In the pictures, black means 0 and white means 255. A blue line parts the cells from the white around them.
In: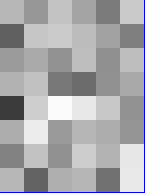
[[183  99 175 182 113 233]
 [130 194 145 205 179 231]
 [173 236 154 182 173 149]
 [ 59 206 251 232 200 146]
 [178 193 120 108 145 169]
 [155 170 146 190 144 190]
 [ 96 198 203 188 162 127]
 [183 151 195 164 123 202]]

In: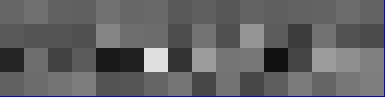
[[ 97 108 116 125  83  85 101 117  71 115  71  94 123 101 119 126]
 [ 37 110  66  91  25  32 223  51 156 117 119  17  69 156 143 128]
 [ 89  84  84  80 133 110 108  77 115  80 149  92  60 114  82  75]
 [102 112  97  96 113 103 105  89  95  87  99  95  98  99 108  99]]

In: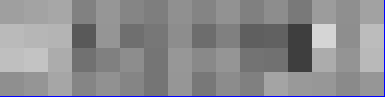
[[143 149 166 133 145 133 117 150 120 140 128 164 153 151 138 150]
 [191 195 172 113 128 141 117 151 137 149 115 113  62 172 148 185]
 [186 182 180  89 149 111 119 141 109 128  95  97  62 213 142 188]
 [159 163 167 129 150 133 126 144 132 146 128 141 121 156 143 162]]

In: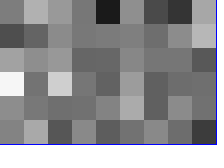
[[131 169  86 137  93 114 137 109  60]
 [141 120 111 113 131 171  96 139 113]
 [246 115 207 118  98 156  96 109 111]
 [162 142 152 102 103 135 118 118  88]
 [ 78 100 139 120 123 127 110 140 183]
 [125 177 153 119  26 143  74  52 167]]

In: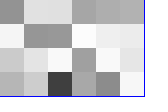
[[182 205  63 168 140 247]
 [203 228 249 160 249 230]
 [245 150 152 252 239 236]
 [147 225 224 166 174 178]]

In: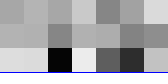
[[221 219   5 236  94  45 194]
 [179 177 134 177 173 131 142]
 [167 180 167 201 134 162 218]]
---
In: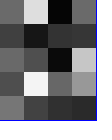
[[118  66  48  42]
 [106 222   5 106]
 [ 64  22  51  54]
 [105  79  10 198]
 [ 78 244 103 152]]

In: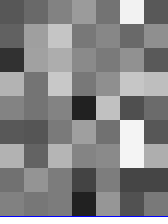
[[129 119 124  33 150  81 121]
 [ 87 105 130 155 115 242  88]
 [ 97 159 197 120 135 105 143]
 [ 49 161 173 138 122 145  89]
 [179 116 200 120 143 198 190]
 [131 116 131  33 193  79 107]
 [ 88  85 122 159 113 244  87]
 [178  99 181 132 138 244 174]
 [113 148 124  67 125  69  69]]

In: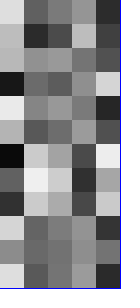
[[222  89 116 155  42]
 [222  96 122 149  44]
 [189  43  75 189  64]
 [184 145 153 116  81]
 [ 23 107  92 143 213]
 [234 133 152 122  38]
 [180  88 109 155  80]
 [ 10 203 163  74 237]
 [ 97 239 205  48 166]
 [ 49 203 171  72 202]
 [213 100 124 147  52]
 [140 105 114 142 115]]

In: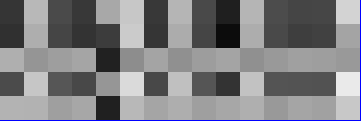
[[179 178 159 167  32 184 165 174 159 167 175 153 165 161 200]
 [ 53 184  74  56 168 199  56 181  73  31 181  76  69  70 211]
 [ 48 174  69  51  60 203  53 172  69  12 173  73  62  65 164]
 [175 149 158 165  33 141 164 144 157 164 144 153 160 158 153]
 [ 75 198  86  72 150 218  72 192  85  51 194  84  83  82 234]]

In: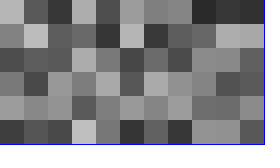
[[ 62  85  73 191 119  53  97  55 147 145  88]
 [182  89  55 173  78 156 127 133  42  55  49]
 [130 188  93 105  54 181  57  93 103 173 168]
 [ 77  93  89 172 121  71 107  75 139 137  96]
 [121  73 152 125 169  87 170 145 132  82  90]
 [156 136 147  90 126 153 133 156 110 108 139]]

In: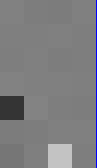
[[118 127 195 126]
 [129 125 124 128]
 [127 127 128 126]
 [126 128 125 126]
 [130 128 128 127]
 [ 52 131 126 125]
 [124 125 128 128]]

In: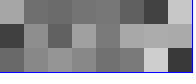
[[105 136 149 136 113 122 206  57]
 [166 111 107 116 119  96  66 199]
 [ 64 142  97 160 122 168 172 170]]
